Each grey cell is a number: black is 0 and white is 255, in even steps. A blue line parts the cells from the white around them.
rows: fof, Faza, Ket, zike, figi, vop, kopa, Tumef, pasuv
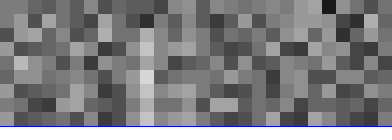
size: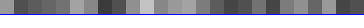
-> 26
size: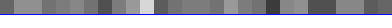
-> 28
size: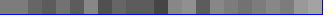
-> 23
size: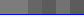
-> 6

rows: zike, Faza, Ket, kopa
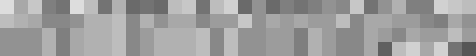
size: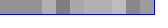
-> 11
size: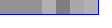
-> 7

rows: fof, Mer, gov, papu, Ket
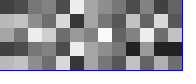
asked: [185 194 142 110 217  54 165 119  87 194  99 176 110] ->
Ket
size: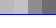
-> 4
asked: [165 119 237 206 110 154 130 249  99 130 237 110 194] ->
gov

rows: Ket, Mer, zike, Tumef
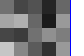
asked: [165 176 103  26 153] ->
Mer
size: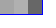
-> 3

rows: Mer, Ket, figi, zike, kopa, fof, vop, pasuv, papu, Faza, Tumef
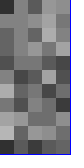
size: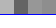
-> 4
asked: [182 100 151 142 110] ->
Faza
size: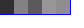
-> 5
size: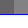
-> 2

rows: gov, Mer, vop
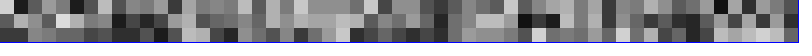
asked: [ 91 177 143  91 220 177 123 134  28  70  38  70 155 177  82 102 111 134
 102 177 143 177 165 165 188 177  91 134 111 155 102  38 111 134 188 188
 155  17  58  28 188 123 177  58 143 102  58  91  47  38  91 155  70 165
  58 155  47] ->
Mer
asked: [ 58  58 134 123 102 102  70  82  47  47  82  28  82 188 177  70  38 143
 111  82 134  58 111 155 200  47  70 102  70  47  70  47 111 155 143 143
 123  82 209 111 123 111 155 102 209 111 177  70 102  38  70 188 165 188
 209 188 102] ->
vop
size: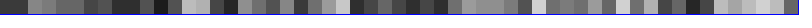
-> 57

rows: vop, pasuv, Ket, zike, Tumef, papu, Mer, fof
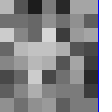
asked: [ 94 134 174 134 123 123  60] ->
Mer
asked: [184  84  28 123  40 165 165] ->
vop

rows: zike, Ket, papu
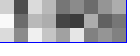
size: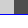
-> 2
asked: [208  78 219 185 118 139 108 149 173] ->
zike
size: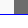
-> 2
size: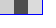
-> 3
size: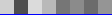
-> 8

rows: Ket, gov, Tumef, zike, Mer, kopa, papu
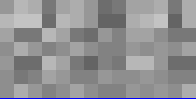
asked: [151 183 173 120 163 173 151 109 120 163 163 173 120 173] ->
Ket
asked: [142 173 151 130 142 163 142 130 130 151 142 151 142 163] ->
zike
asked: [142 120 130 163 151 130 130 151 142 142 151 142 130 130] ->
kopa
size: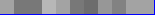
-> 11

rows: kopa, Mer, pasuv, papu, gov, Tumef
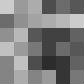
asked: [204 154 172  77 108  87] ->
kopa
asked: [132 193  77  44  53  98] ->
gov
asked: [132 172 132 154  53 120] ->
Tumef
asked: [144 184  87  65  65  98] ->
pasuv

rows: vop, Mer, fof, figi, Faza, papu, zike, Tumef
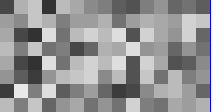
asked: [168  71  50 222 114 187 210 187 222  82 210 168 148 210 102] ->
fof
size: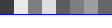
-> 8

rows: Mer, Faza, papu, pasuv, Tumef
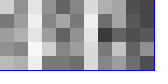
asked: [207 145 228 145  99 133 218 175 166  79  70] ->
Mer
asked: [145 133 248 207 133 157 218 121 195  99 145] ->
pasuv

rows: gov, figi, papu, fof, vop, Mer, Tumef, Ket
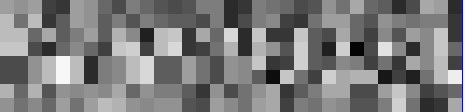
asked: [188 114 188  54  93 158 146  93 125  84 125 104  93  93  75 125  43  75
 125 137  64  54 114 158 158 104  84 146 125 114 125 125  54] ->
figi
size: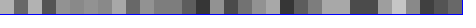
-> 33
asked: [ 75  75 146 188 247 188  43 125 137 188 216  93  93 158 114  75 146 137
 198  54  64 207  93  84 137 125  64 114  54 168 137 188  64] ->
vop
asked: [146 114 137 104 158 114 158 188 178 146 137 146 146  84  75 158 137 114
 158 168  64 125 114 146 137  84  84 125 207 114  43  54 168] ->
Ket
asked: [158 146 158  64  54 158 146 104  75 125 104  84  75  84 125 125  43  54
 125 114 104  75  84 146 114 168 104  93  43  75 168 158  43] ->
gov
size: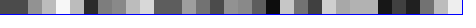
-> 33
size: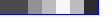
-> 7

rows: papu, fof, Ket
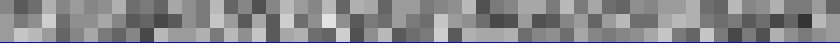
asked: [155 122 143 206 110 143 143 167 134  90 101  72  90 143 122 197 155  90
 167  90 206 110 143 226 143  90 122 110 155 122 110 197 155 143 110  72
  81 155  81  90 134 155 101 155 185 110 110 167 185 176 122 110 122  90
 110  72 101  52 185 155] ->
fof
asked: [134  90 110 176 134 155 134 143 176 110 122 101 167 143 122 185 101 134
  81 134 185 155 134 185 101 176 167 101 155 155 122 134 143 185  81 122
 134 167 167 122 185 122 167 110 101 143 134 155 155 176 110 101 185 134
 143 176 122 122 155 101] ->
papu
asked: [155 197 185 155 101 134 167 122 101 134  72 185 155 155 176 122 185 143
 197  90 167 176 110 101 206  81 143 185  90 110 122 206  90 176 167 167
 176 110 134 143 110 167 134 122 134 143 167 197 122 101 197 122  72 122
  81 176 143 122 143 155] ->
Ket

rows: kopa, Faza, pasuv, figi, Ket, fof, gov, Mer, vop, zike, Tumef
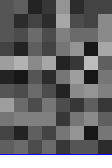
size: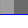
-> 2
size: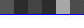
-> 6
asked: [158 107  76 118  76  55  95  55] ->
Mer
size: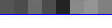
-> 8

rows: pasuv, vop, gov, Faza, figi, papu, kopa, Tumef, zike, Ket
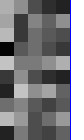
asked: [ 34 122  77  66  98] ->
Ket
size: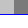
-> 2
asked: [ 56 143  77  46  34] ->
papu
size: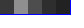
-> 5
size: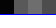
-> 4

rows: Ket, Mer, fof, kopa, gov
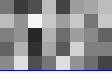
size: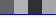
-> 4
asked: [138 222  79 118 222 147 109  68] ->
gov
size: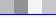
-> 4
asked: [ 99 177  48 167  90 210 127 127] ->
kopa

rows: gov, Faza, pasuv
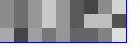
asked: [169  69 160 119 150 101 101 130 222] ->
pasuv
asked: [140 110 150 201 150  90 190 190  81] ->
Faza

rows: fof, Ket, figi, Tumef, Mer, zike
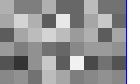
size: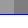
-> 2
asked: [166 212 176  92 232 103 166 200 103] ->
Ket
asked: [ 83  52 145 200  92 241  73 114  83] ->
Mer
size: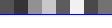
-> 8
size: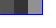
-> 3

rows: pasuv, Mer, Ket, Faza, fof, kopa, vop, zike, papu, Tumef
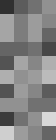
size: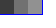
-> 3
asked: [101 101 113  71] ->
Faza
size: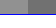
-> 4

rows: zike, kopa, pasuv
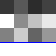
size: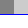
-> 2
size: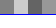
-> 4
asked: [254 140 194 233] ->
kopa

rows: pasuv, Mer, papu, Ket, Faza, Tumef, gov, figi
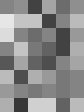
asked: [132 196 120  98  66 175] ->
Ket
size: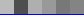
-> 6
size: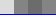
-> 4
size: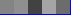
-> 5
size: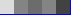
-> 5

